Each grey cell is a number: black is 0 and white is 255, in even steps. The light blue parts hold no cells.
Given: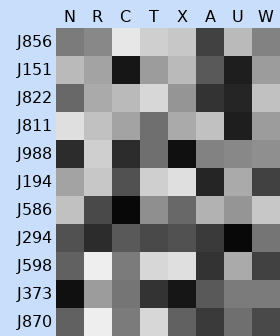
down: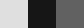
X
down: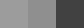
W
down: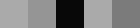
U

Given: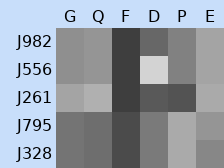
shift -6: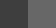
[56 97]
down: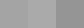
E
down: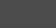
F
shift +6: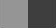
[155  68]

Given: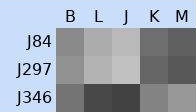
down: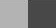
L
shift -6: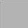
[173]
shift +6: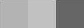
[185 199 108]
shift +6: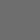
[116]

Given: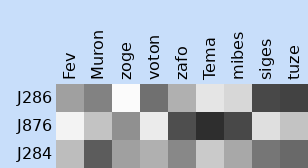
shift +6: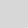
[221]
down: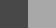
mibes
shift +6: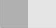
[182 235]

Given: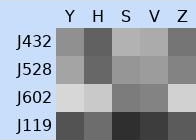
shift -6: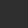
[41]
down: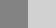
Z
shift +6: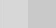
[221 207]
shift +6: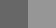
[109 156]
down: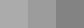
V

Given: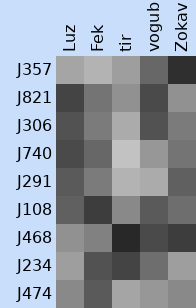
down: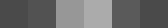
vogub
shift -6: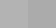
[173 165]
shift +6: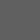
[102]
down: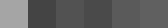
Luz

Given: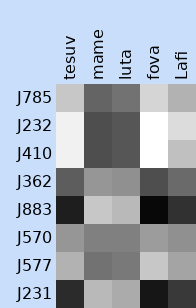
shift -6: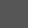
[ 80 249]
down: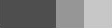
mame
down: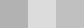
Lafi
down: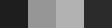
tesuv
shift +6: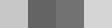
[205 106 120 219]
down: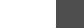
fova
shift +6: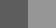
[ 99 156]

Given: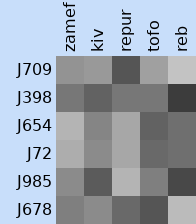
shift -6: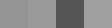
[141 147  79 154]
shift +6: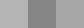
[186 139 173]
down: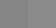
kiv
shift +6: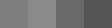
[133 145 111  91]
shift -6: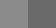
[133  99]

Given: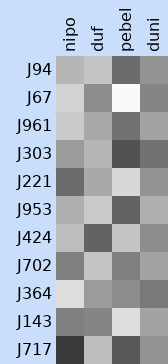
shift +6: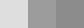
[228 161 147]
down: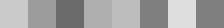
nipo
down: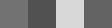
pebel
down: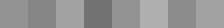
duni
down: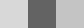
pebel
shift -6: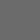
[101]

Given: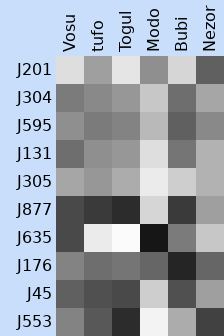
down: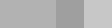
Nezor
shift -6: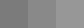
[117 131 145]
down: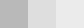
Modo

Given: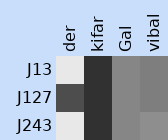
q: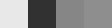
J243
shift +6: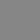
[140]
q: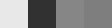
J13
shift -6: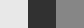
[226  43 128]
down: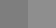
vibal
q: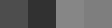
J127

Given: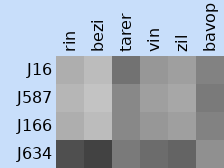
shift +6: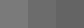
[128 114 106]
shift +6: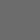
[114]
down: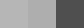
rin
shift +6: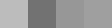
[194 120 157 165]

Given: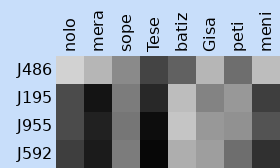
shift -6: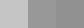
[191 146 139]
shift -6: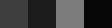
[ 56  21 118   1]
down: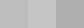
batiz

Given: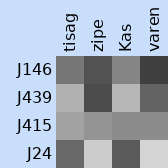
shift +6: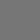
[125]
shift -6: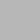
[177]
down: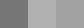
tisag
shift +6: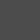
[82]
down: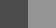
zipe

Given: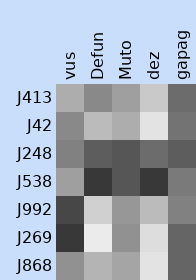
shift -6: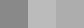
[131 181 167]
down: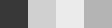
Defun

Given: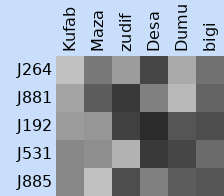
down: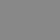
Kufab
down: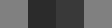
Desa
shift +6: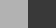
[184  63]
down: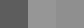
Maza
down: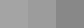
Kufab
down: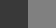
Desa
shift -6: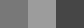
[114 150  64]

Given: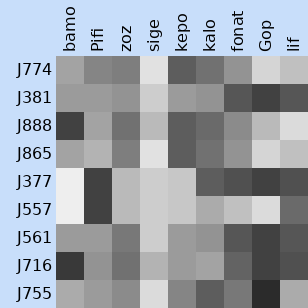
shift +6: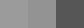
[161 153  92]
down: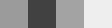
bamo

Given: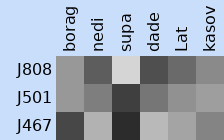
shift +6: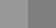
[158 132]
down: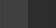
supa
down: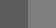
nedi

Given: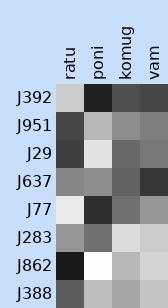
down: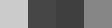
ratu
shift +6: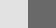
[232 111]

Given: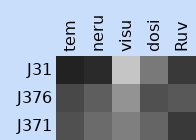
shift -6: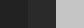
[ 28  36 191]
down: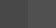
tem

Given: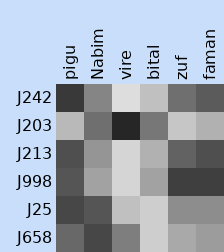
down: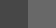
pigu
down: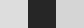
vire

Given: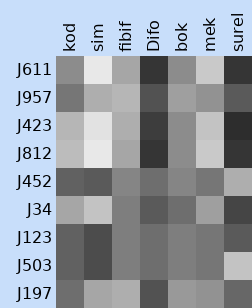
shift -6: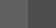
[91 70]
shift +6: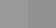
[159 152]
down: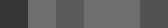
Difo
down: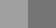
mek
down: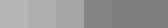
fibif
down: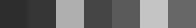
surel

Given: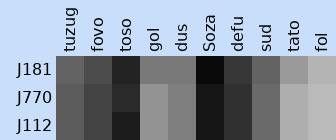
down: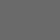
sud
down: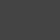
fovo
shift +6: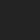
[41]
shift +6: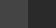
[74 48]

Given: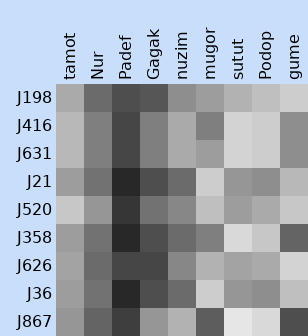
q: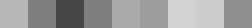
J631
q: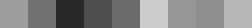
J21
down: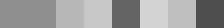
gume
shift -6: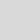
[211]
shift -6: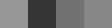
[144  48 108 129]
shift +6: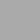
[176]
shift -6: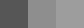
[ 80 136 151]

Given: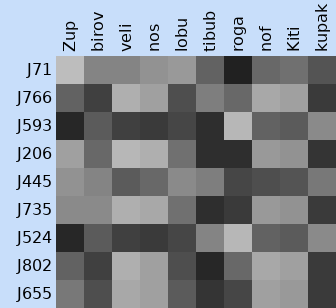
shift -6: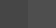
[64 72]
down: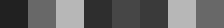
roga
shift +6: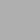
[181]
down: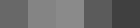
birov
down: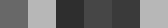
roga
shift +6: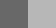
[110 189]
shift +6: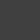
[70]

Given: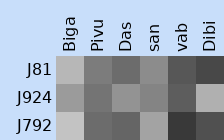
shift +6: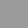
[161]
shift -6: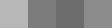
[177 118 102 134]
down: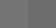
Pivu
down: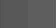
vab
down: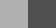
Dibi

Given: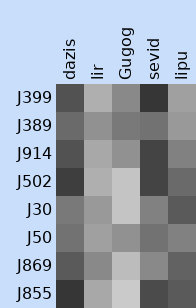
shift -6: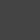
[62]
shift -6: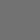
[108]

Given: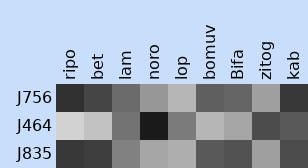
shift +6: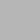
[188]
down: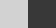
ripo
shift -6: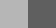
[176  89]

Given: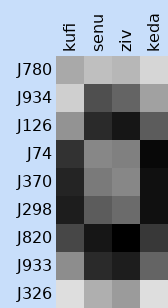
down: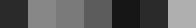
senu
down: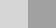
keda
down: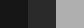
senu
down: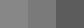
senu
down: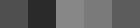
senu
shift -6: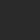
[36]
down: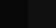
keda

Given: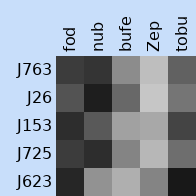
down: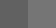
tobu
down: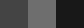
tobu
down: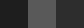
nub
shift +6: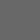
[110]
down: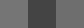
tobu

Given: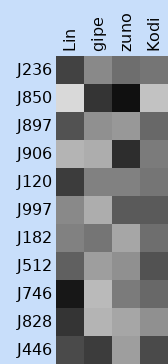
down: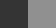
gipe
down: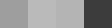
gipe
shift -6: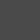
[68]

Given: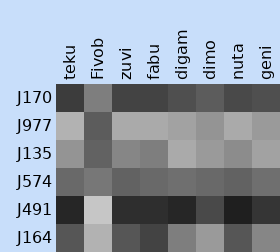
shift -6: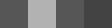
[ 80 172  80  61]
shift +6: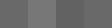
[111 125 104 111]
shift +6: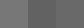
[125 104 111]
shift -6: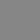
[128]
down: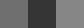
geni

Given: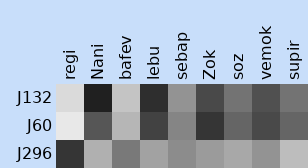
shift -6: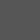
[80]
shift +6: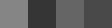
[139  59 107  79]

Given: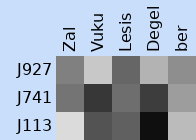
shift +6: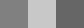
[134 206 108]
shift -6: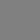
[122]

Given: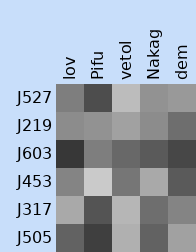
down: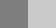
Pifu
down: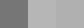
vetol
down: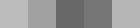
vetol
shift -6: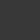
[49]
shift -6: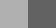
[170  92]
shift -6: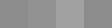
[134 140 155 134]
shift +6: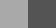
[175  90]

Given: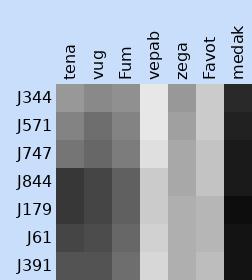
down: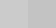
Favot
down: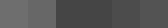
vug
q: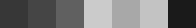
J844
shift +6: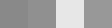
[143 150 237 158]
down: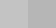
Favot

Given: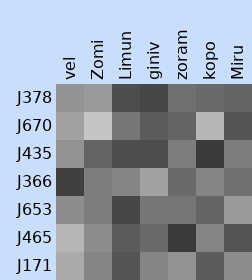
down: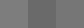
zoram
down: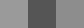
Miru
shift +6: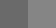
[112 139]
